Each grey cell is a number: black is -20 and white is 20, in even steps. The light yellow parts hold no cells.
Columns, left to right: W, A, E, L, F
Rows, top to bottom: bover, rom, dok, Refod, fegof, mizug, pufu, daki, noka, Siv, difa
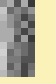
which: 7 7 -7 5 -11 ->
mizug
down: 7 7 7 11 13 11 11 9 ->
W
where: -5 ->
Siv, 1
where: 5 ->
mizug, 3

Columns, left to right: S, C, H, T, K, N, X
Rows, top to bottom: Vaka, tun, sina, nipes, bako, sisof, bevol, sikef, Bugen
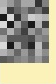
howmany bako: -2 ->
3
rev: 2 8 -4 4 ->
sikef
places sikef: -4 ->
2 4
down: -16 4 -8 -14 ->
K
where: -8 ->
sisof, 4
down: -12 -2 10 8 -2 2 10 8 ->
N

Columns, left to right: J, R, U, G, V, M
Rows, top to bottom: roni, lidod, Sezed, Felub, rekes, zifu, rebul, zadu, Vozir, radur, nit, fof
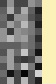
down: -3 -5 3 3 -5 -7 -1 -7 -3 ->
J
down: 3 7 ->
R
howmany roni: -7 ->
0
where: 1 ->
rekes, 3
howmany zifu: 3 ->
2

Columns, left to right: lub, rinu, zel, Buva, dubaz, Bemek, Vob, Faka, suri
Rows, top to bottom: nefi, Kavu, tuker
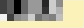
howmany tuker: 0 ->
1
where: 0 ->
tuker, 7
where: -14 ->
nefi, 6
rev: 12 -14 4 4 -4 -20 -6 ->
nefi

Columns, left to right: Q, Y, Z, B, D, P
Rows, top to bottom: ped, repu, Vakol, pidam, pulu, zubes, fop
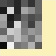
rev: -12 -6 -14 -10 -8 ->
ped
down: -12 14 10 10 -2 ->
Z

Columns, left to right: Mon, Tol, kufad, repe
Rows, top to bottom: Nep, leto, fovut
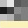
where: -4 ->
Nep, 3
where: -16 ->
leto, 0
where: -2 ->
fovut, 2
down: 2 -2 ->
kufad

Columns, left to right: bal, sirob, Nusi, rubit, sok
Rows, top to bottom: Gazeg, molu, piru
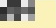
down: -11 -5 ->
sirob
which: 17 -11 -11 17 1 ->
Gazeg
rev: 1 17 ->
Gazeg
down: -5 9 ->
sirob
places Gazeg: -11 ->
1 2
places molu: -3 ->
3
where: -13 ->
molu, 0

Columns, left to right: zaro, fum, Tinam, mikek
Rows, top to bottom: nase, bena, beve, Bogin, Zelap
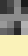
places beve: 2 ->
0 1 2 3
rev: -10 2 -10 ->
bena
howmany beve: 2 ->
4
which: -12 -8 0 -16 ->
nase

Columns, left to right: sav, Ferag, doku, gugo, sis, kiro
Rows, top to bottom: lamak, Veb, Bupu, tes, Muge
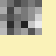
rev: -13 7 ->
tes
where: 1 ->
Muge, 2

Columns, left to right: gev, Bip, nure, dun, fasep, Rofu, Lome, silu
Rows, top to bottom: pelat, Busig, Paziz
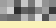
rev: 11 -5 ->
pelat
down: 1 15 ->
Rofu

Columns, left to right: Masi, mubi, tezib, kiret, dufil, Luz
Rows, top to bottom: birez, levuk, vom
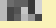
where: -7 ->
levuk, 2
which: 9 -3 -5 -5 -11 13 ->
birez
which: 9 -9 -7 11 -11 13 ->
levuk
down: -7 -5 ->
tezib
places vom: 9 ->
0 3
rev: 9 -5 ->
vom
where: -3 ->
birez, 1

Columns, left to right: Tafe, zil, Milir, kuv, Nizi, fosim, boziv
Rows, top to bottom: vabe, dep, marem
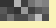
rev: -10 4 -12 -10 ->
dep
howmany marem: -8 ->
4
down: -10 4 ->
kuv

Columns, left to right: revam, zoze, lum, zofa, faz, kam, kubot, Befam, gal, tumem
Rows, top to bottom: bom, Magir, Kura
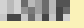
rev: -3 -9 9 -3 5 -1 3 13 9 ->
Magir
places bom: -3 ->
3 6
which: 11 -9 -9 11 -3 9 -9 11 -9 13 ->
Kura
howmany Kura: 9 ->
1

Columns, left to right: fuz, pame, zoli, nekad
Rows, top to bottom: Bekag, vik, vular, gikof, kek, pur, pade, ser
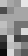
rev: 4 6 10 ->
Bekag
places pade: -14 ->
0
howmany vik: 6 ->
2
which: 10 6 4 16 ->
Bekag
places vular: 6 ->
0 1 2 3
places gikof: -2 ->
2 3

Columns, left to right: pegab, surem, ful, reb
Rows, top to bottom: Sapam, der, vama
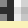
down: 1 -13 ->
pegab
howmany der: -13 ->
2

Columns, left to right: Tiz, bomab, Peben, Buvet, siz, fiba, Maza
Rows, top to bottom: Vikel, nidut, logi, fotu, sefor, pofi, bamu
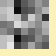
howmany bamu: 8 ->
0
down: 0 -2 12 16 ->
bomab
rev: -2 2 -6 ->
pofi

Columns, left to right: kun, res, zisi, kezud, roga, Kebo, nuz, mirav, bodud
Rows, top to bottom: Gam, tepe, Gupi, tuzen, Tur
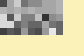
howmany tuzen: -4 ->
4
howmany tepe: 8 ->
4
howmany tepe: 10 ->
0

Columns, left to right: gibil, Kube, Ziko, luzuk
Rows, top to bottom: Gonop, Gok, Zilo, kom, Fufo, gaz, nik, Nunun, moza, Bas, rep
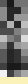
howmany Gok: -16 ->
0
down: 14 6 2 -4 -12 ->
luzuk
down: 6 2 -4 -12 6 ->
luzuk

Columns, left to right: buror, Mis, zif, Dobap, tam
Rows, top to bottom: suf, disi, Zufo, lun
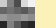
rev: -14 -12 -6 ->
lun
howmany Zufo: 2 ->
3
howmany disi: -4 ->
2
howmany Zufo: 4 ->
2
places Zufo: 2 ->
1 2 4
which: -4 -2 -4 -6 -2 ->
disi
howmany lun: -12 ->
1

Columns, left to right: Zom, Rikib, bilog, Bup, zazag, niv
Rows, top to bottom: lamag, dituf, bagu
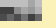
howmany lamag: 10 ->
5
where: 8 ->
dituf, 5
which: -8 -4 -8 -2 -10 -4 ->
bagu
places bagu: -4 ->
1 5
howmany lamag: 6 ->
1
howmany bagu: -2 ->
1

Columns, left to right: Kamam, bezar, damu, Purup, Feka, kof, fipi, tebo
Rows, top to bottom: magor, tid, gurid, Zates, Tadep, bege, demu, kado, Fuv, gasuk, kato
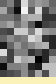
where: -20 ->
Fuv, 5
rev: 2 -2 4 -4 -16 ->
demu

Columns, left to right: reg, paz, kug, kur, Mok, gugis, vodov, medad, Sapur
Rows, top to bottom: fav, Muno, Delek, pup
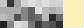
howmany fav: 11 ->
1
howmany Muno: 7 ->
4
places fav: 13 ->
3 5 7 8
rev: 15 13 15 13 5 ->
fav

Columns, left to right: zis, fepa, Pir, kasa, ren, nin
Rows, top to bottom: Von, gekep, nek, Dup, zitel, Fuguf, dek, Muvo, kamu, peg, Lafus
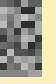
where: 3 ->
peg, 4
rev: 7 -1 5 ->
zitel
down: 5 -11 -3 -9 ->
Pir

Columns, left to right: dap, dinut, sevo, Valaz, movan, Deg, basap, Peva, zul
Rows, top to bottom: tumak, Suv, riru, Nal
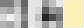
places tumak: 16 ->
4 5 8
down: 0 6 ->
dinut

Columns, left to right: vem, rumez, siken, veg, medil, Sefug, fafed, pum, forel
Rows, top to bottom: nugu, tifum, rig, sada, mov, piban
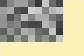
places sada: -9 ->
4 5 8
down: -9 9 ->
veg
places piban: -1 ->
3 5

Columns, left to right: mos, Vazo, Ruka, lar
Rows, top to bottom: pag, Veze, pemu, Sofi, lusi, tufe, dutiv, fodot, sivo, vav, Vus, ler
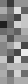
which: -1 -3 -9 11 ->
pemu
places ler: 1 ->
1

